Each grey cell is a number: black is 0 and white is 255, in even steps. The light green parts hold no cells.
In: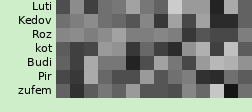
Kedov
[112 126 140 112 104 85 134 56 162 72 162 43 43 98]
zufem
[98 49 92 119 98 154 85 85 78 134 104 198 21 112]
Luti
[78 140 64 112 119 162 119 98 204 154 154 35 170 98]
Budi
[98 64 170 119 119 35 78 162 119 72 154 184 176 146]
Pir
[72 56 170 104 78 78 154 85 112 126 49 43 112 92]

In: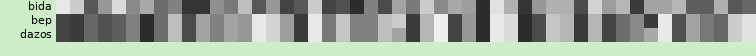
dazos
[67 59 102 81 94 129 44 109 190 75 163 129 163 151 233 211 157 59 233 121 197 129 129 190 163 59 182 239 67 151 44 233 219 44 75 197 182 59 182 67 109 137 169 233 81 163 121 102 204 225]
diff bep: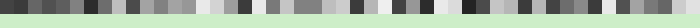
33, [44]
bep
[67 59 102 81 94 129 44 109 190 75 163 129 163 151 233 211 157 59 233 121 197 129 129 190 204 59 182 239 67 151 44 233 219 44 75 197 182 59 182 67 109 137 59 233 81 163 121 102 204 225]
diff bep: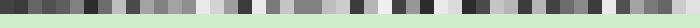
13, [151]
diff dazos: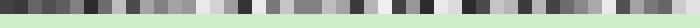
17, [59]

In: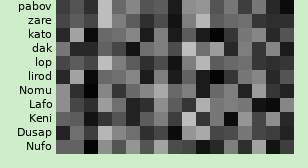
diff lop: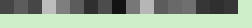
9, [126]
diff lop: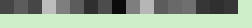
8, [19]
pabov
[62 84 47 189 105 134 84 92 27 142 149 84 119 62 119 40 11]
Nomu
[142 47 4 134 54 105 134 169 105 126 27 105 126 34 156 54 34]

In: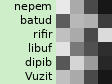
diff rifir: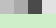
3, [219]
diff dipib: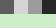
0, [87]
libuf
[226 121 81 46]
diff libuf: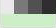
0, [226]

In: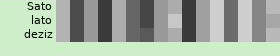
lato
[179 76 153 58 172 102 70 153 199 58 160 206 108 206 133 166]
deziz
[179 76 153 58 172 102 89 153 172 58 160 206 108 206 133 185]
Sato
[179 76 153 58 172 102 70 153 172 58 160 206 108 206 133 185]
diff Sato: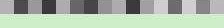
7, [153]

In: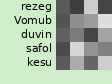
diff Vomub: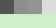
2, [156]
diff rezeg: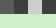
3, [69]
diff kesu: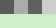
2, [102]
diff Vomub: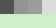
1, [142]
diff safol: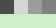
2, [148]

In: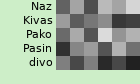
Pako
[106 170 84 219 148 178]
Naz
[98 164 78 186 164 213]

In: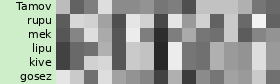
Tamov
[188 98 126 222 139 139 147 118 126 79 194 194 194 176 118 105]
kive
[66 105 209 215 86 202 194 39 236 118 112 176 154 147 222 154]
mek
[86 133 222 170 86 236 126 45 126 170 118 112 202 92 133 147]

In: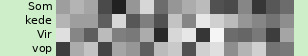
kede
[180 158 158 94 215 87 127 81 195 134 231 208 187 150 134 115 142]
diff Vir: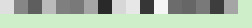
6, [172]

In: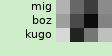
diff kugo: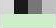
1, [34]
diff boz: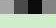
0, [158]
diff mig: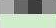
0, [178]
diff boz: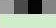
2, [12]

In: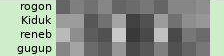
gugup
[134 164 107 93 150 73 87 127 81 100 119]
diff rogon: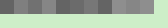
8, [134]

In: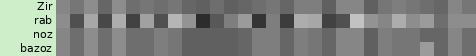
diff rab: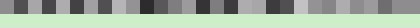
19, [66]
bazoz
[134 110 141 110 141 110 110 126 118 96 96 96 96 102 126 126 102 126 118 102 134 134 96 126 118 118 155 102 134 110]
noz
[134 110 141 110 141 110 110 126 118 96 96 96 96 102 126 126 102 126 118 102 134 134 96 126 118 118 102 102 134 110]
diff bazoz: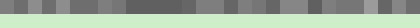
0, [134]
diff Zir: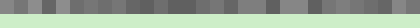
13, [102]
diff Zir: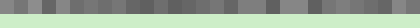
4, [141]
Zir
[134 118 141 102 141 110 118 110 118 102 96 110 96 102 110 118 102 126 126 96 134 134 96 118 126 118 110 102 134 118]

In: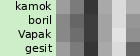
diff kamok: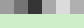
1, [123]
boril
[136 102 61 163 219 150]
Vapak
[136 110 61 163 227 144]
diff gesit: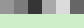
0, [157]
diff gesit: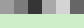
4, [219]

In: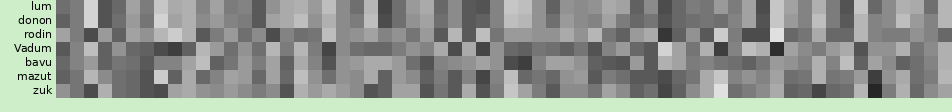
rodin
[162 124 76 154 97 162 146 182 204 176 89 124 154 111 139 76 131 111 117 190 139 146 162 131 146 117 154 89 182 89 190 117 154 154 146 146 170 146 182 117 97 154 170 54 97 146 89 204 124 76 76 224 104 117 170 104 104 182 131 124 124 146 131 104]
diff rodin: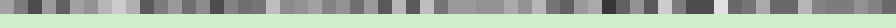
25, [117]
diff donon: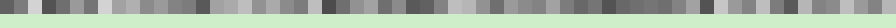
19, [176]
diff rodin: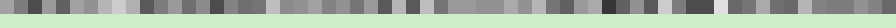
55, [104]
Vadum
[89 131 190 97 146 104 97 76 62 97 182 154 111 146 111 182 124 182 124 69 139 111 104 104 124 146 131 170 76 170 69 146 104 97 117 111 97 117 83 131 154 104 89 211 162 117 176 62 131 190 176 46 162 139 124 154 170 83 146 146 176 117 139 176]
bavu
[104 131 154 97 117 111 89 131 131 162 190 97 117 154 124 162 97 170 131 83 146 154 170 170 154 111 83 131 139 146 162 146 76 62 131 162 162 146 97 89 83 154 89 176 162 124 131 117 111 97 117 154 146 131 176 131 190 97 162 139 97 111 131 176]
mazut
[97 117 182 139 111 104 83 204 97 170 104 131 162 154 104 162 104 190 146 111 146 139 170 97 154 139 97 124 89 131 69 131 190 104 117 104 146 154 89 124 111 89 89 76 104 117 170 198 131 146 131 162 111 117 176 117 124 154 62 146 170 111 124 182]

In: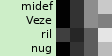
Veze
[2 51 141 127]
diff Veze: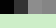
3, [127]
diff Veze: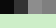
0, [2]
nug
[2 51 93 187]
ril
[63 38 93 229]
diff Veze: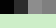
1, [51]

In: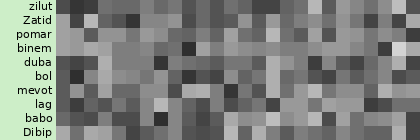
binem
[161 153 169 161 126 126 134 105 112 47 161 126 153 141 134 141 126 126 141 153 153 134 118 61 211 169]
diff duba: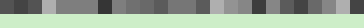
17, [126]

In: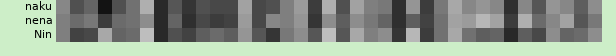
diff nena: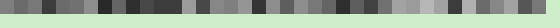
12, [66]
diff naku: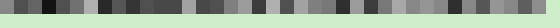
25, [149]
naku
[135 80 100 19 80 113 175 41 86 53 80 72 72 162 72 80 127 155 60 175 80 162 127 120 47 149 60 120 168 135 149 135 47 135 86 149 135 94 141]
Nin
[127 66 72 168 100 107 190 41 80 66 94 107 94 149 86 53 120 141 86 190 86 168 127 141 53 183 60 113 168 113 94 100 41 94 72 141 100 107 141]
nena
[127 107 120 60 107 113 141 41 100 47 72 60 66 155 72 135 127 149 53 141 94 141 120 100 47 94 66 113 162 155 183 162 60 175 107 135 162 86 120]
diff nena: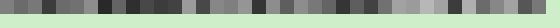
24, [47]

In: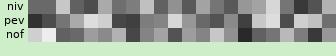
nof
[207 237 97 105 157 138 178 71 132 163 83 157 132 199 145 41 97 117 185 125 57 151]
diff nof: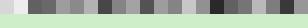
0, [207]
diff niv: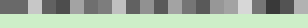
5, [170]

